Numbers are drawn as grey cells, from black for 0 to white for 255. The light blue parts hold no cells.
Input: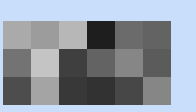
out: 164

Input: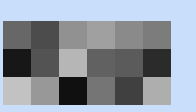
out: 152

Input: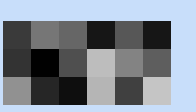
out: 38

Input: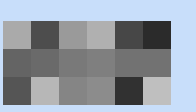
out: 183

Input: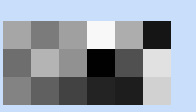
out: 96

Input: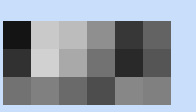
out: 128
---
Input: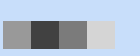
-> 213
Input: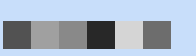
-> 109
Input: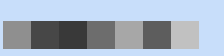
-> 193
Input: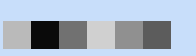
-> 92
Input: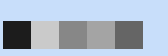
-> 101
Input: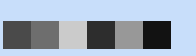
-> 18
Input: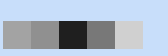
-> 208
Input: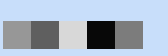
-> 124
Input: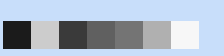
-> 247
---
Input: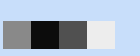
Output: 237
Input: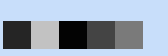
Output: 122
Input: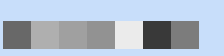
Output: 124
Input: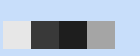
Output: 165
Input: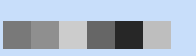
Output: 190
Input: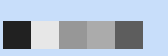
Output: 93
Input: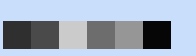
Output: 6
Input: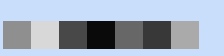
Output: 170
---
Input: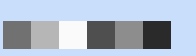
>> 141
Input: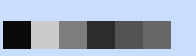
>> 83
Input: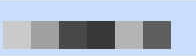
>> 180
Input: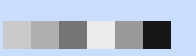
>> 153
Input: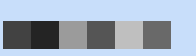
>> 191
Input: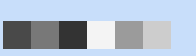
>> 155
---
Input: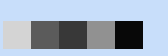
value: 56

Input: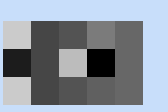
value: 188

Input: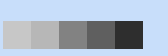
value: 130

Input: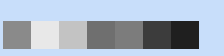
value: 111

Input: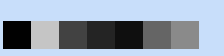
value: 36

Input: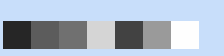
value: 213

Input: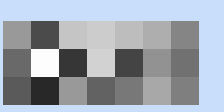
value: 210
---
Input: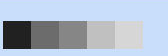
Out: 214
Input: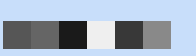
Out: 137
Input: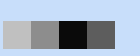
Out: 93
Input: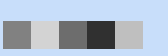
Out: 191
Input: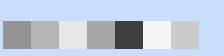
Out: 203
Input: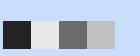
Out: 193
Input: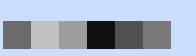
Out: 121
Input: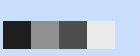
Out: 234
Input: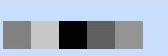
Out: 148
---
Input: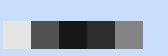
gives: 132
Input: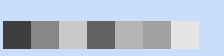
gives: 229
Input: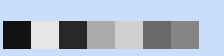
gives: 133
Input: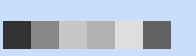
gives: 99
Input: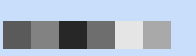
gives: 169
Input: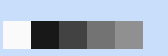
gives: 144
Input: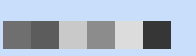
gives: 54
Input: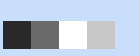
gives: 200
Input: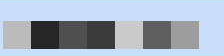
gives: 157
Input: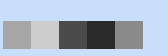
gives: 138
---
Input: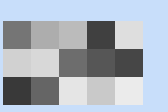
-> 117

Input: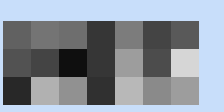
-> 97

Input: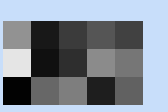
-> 146

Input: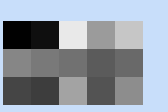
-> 1

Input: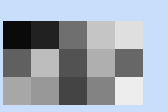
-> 10

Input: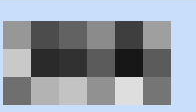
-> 151

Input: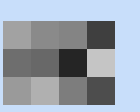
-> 162

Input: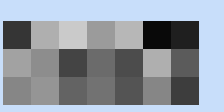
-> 53

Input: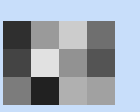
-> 47

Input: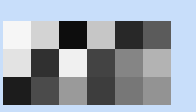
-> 246
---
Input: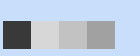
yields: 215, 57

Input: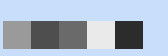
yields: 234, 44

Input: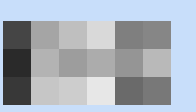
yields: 231, 42

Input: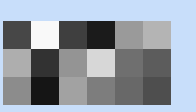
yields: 249, 21

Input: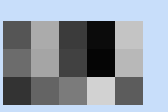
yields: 210, 5

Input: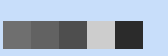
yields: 205, 43

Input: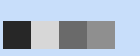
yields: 215, 39

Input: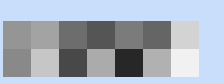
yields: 241, 39
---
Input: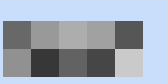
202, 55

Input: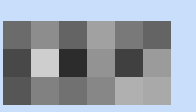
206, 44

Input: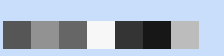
247, 23

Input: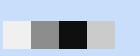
240, 15

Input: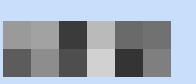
209, 52

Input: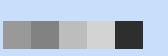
211, 46

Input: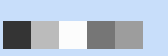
252, 52

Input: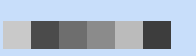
201, 61

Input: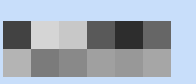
213, 45

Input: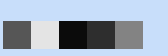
228, 11
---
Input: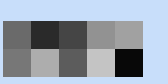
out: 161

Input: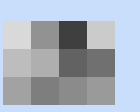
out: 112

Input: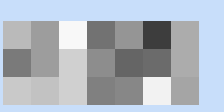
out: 172

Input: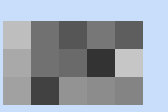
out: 198

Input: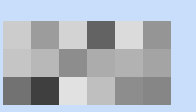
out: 164

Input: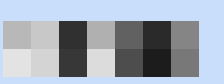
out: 133

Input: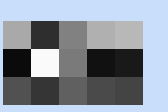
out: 25
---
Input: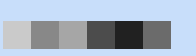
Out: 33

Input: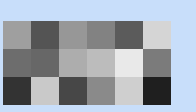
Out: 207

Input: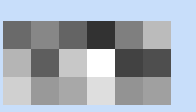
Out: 147

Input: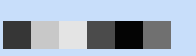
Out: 4

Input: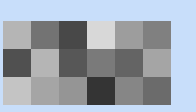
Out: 134

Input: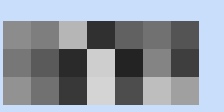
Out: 190

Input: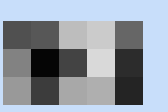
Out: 175

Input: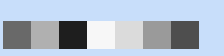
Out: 154
